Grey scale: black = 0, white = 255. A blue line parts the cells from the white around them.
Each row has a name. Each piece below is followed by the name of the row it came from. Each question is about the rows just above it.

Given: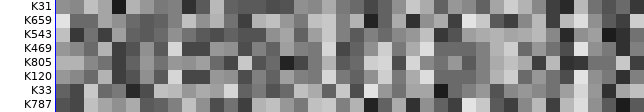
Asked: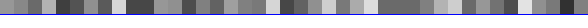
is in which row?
K469
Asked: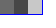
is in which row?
K805
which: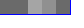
K659
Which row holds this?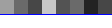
K805
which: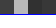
K805
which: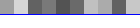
K33

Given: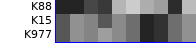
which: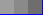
K977
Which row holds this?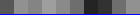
K977
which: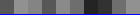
K15

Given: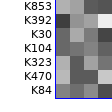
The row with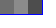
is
K84
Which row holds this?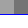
K323
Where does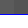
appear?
K853
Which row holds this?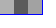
K323
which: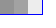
K392

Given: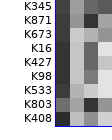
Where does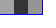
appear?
K803
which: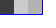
K673

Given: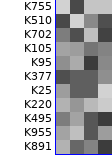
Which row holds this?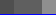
K377
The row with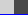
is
K755

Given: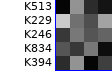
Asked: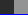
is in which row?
K394
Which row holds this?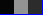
K513
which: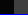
K394
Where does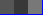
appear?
K834

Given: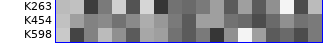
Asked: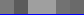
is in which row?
K454
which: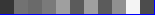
K263
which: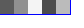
K263
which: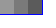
K454
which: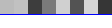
K263
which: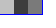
K263
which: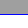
K454

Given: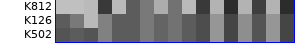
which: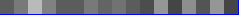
K126
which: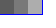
K812
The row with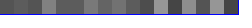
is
K502
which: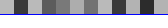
K812

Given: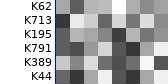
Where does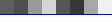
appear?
K791
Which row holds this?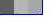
K195
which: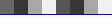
K44

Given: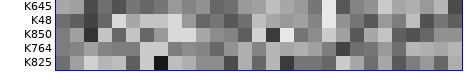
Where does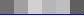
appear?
K825
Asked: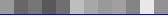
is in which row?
K48
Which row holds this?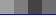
K764
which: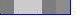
K764
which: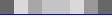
K48
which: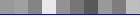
K48
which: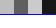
K825

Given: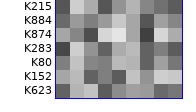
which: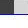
K874
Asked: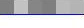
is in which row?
K80
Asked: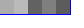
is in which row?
K283

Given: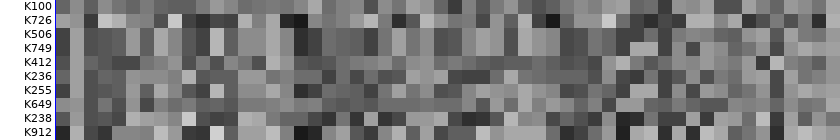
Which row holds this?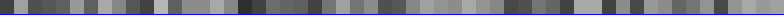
K255
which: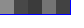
K236
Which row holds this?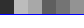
K912

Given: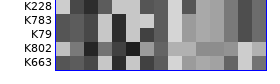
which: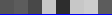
K783
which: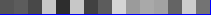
K663
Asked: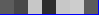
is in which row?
K783

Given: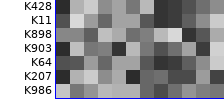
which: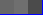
K207
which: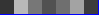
K903
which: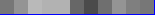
K986
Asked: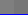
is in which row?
K986
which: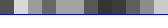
K11
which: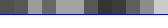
K64

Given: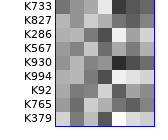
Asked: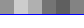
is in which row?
K827
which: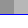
K930
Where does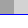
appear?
K286
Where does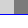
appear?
K379
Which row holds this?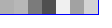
K286
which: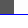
K379

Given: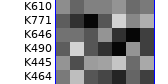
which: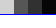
K490
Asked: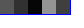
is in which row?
K490
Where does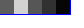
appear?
K490
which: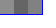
K610
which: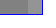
K610

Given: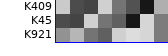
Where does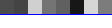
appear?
K45
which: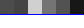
K409
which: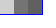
K45
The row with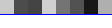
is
K409

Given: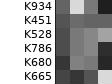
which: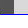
K665
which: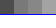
K528
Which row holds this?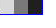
K934
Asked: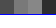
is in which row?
K786
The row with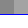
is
K528

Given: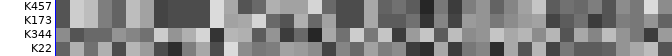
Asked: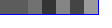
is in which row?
K173
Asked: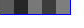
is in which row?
K457
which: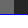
K344
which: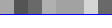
K457
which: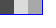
K457
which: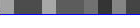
K173

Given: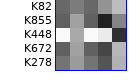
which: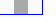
K448
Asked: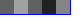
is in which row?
K855
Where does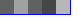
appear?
K672

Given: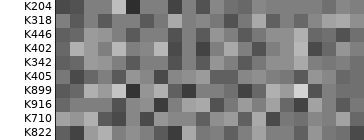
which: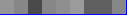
K405
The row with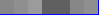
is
K405

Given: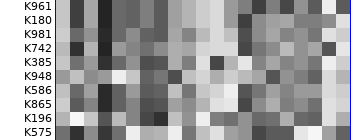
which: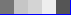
K586
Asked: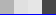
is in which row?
K865

